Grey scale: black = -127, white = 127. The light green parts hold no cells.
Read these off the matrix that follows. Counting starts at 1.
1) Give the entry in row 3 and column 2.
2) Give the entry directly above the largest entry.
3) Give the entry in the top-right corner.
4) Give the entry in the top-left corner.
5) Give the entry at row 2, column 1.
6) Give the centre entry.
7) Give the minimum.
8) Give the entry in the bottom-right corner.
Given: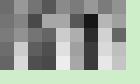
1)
18
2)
96
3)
18
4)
-18
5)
-11
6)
76
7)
-105
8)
68

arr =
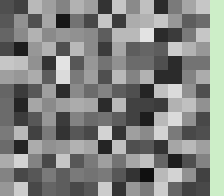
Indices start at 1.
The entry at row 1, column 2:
-62
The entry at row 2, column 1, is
-40
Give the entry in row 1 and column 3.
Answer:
57
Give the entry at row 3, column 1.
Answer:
-26
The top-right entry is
70
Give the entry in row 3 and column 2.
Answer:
10
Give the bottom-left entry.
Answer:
23
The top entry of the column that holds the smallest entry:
64
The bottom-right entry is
-55
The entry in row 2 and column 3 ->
-48
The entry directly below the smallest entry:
-5
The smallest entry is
-111
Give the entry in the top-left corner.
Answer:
-48
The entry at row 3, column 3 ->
50

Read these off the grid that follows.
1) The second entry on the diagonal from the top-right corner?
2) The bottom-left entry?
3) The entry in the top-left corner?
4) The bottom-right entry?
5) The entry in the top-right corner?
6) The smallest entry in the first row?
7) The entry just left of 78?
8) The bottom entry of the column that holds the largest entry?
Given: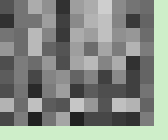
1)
-70
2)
-56
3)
-43
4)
-3
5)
-19
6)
-78
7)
44
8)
-56

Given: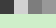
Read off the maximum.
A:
81
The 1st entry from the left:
-67

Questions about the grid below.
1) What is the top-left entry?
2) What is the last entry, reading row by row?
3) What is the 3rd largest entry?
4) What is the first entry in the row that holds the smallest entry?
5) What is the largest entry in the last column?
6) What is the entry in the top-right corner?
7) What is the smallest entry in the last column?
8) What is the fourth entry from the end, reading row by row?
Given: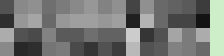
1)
-45
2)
-22
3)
51
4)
-81
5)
44
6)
-67
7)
-108
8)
-37

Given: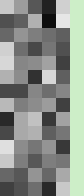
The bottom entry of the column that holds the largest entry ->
72
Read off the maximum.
102
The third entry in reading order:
-40
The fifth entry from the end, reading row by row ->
-63
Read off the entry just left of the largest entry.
-114
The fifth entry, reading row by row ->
80
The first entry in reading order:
72
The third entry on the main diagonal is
-1
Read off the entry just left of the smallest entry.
49
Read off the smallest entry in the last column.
-71
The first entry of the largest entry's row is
-47
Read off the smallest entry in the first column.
-86
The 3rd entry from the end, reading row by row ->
-17
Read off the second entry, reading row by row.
28
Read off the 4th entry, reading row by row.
-93
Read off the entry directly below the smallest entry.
-17
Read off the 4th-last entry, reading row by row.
-47
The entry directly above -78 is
12
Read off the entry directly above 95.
-55

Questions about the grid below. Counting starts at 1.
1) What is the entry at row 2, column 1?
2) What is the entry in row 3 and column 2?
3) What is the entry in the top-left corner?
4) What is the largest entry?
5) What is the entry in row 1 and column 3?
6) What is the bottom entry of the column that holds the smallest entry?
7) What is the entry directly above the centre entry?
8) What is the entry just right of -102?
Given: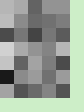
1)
60
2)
-8
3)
54
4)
81
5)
-28
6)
35
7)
-59
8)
11

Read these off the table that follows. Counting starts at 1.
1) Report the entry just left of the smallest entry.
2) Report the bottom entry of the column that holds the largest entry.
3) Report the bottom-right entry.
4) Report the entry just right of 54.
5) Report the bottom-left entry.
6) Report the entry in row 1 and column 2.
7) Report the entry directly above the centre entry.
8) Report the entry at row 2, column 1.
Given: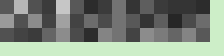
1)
-33
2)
12
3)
-39
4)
-46
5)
-46
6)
54
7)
-68
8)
26

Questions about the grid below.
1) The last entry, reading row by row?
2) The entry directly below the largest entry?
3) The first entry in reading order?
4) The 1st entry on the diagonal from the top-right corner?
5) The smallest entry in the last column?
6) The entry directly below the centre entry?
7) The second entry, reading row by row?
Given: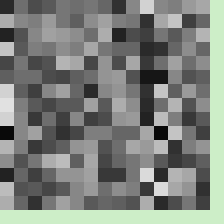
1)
-64
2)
82
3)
-85
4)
39
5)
-78
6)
-51
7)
-17

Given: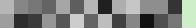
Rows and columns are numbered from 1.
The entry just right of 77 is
-27
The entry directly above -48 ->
14
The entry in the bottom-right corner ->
-8
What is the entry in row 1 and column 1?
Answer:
54
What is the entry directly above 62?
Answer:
-95
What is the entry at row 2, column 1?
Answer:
30
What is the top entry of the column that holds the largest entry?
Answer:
-33

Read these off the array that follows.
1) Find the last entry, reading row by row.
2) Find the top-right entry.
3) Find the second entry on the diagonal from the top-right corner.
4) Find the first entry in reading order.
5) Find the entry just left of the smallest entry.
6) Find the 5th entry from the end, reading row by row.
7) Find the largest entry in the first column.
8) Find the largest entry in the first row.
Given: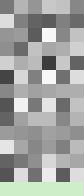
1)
93
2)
7
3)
0
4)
-7
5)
59
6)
93
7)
101
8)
72

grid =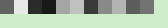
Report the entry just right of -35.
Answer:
-13
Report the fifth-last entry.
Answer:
-70
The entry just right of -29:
104
